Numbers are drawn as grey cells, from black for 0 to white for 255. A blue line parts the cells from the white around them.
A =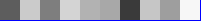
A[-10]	93
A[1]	203

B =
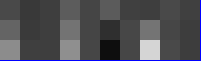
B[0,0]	73
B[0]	[73, 57, 62, 92, 69, 91, 64, 62, 73, 64]
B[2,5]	14
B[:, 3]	[92, 115, 143]
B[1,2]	62
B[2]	[140, 63, 62, 143, 70, 14, 70, 213, 73, 61]

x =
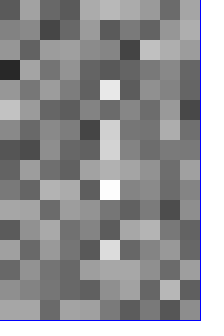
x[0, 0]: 90
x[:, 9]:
[165, 174, 156, 102, 101, 72, 111, 121, 160, 132, 142, 99, 103, 158, 95, 141]
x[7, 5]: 211
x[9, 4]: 94
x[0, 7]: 154
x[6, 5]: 208
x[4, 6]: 92
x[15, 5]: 122
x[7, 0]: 85
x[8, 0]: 99
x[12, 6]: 103
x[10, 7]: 123
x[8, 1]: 157
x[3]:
[40, 164, 116, 147, 100, 89, 100, 121, 136, 102]
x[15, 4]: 160
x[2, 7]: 192
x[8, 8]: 110
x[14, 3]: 104
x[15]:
[166, 166, 106, 163, 160, 122, 92, 121, 86, 141]
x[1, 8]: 150
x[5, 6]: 134
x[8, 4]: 162
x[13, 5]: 167
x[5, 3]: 93
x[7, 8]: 122
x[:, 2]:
[104, 70, 156, 116, 156, 102, 137, 142, 111, 179, 107, 169, 153, 116, 118, 106]
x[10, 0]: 166
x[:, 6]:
[171, 122, 68, 100, 92, 134, 118, 131, 164, 132, 97, 167, 103, 167, 162, 92]
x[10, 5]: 118
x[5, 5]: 107
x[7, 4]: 97

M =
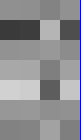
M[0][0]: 144
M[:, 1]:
[143, 61, 147, 167, 205, 152, 132]
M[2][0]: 146
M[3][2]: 127
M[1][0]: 58
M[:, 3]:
[145, 78, 140, 161, 197, 145, 127]

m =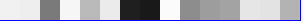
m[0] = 241
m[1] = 238
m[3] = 246
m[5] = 235

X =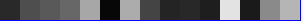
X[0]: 41
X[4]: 167
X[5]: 7
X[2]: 89

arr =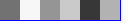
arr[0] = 114
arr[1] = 247
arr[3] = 202
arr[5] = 178

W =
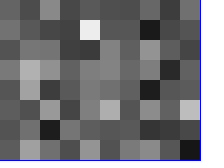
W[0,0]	100
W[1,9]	84
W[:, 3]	[72, 66, 64, 97, 89, 69, 117, 78]
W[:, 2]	[137, 71, 116, 145, 61, 153, 29, 112]
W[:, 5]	[79, 86, 130, 131, 112, 174, 86, 82]
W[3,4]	126
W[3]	[121, 177, 145, 97, 126, 131, 104, 126, 41, 97]
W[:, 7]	[103, 26, 147, 126, 29, 140, 53, 138]
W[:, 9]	[112, 84, 69, 97, 91, 189, 72, 22]
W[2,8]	93
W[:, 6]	[77, 86, 95, 104, 96, 84, 89, 122]
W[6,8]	59
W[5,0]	93
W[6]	[83, 112, 29, 117, 93, 86, 89, 53, 59, 72]
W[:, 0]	[100, 114, 83, 121, 85, 93, 83, 92]

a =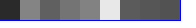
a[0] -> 42
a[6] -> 91
